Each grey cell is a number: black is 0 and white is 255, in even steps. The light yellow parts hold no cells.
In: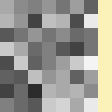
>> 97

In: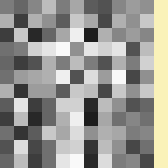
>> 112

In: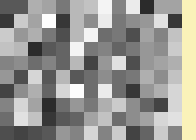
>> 131

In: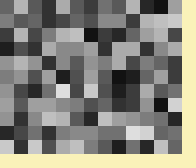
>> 147

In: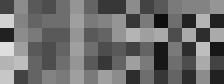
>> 222

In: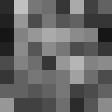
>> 54

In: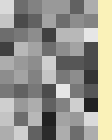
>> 207
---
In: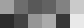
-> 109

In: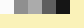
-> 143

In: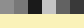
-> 120

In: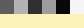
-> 179

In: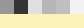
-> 52

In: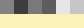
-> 61
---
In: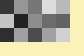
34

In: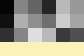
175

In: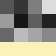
23

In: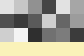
59

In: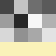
39

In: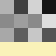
158
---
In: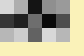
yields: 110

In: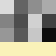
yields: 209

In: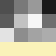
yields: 246

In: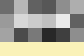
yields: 203

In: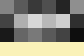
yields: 216

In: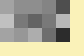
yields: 99
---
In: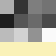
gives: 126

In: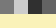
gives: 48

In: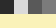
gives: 89

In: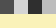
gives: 47

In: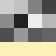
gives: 130

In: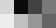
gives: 66
